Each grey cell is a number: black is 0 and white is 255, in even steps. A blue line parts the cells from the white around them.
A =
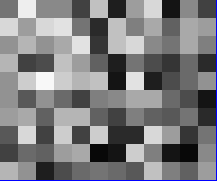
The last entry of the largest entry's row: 146
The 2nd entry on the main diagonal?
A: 157
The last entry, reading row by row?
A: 157
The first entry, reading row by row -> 116
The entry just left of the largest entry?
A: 205
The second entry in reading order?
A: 238
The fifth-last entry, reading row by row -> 88
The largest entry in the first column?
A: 216
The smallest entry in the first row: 20
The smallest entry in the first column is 65
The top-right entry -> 65
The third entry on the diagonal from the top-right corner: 116
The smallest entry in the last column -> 20
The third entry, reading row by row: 137
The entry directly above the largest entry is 76
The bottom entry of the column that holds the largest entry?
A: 30
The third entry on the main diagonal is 146
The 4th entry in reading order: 137
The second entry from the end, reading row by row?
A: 97
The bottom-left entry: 181
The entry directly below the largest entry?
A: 146

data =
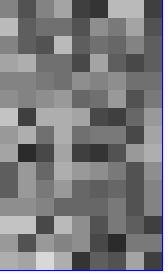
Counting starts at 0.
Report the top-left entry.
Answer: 131
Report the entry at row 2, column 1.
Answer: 94
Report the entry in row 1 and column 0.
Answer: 186
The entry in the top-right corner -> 63
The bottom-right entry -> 63
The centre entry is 112
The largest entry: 216
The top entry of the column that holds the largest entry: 131
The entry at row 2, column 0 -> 131
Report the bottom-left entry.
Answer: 174
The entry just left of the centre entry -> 174
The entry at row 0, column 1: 82
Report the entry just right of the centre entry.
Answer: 121
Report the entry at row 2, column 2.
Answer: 82
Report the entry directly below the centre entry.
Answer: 63
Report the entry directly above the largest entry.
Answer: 153

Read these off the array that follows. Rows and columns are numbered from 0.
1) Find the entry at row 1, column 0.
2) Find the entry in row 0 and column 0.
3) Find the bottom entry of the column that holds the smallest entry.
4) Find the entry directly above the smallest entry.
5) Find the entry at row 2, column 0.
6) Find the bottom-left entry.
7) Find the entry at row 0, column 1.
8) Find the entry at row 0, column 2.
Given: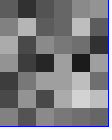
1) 129
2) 92
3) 111
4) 111
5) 171
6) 129
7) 49
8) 83

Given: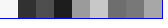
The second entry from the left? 49
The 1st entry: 247

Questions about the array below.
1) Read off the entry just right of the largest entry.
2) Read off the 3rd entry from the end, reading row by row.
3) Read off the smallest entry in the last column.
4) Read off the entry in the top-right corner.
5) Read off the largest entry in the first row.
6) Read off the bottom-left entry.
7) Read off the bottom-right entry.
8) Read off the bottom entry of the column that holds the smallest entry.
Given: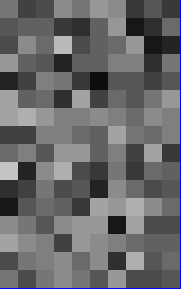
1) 35
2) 75
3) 35
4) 56
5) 151
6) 118
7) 86
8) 86
